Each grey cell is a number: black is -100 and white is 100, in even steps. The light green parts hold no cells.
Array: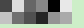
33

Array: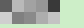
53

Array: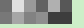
-52

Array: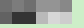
61

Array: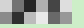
19

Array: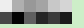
-79

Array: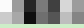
4

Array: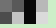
71
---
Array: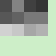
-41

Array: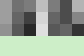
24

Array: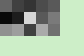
-21

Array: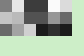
-1

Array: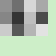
14

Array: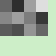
-20

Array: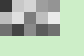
-57

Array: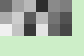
-19
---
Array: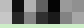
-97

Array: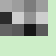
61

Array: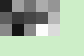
-45

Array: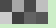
31

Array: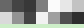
97

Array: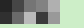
-8

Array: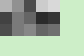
-21

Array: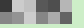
-31

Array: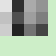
-37

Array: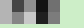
13
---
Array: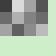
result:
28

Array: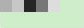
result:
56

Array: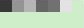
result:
42

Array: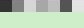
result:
31

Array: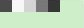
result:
94

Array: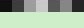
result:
58

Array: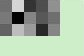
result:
48

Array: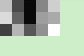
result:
42

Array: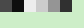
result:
86
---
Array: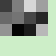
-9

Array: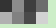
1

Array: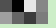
-21

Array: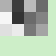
-60

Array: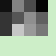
-33

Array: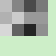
59

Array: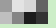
4

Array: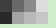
28

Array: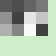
-49

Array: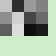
63
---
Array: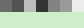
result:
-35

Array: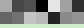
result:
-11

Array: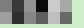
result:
-63

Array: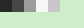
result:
-44

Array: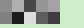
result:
-78

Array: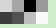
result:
-36
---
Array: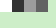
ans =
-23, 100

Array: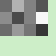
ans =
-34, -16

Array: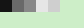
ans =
62, -84

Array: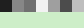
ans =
49, -76

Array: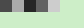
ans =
61, -42

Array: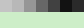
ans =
-67, 54
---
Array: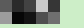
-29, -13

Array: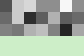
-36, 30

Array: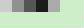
61, 33

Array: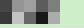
-46, 35

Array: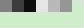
1, 18

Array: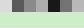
72, 45

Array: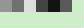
17, -30

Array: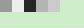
21, 59

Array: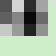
-35, 13

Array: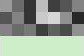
21, 13
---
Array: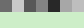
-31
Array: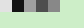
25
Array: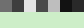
79
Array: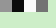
96
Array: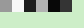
-77
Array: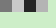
-71
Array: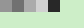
34
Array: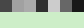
34
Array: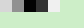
-98
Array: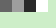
-68
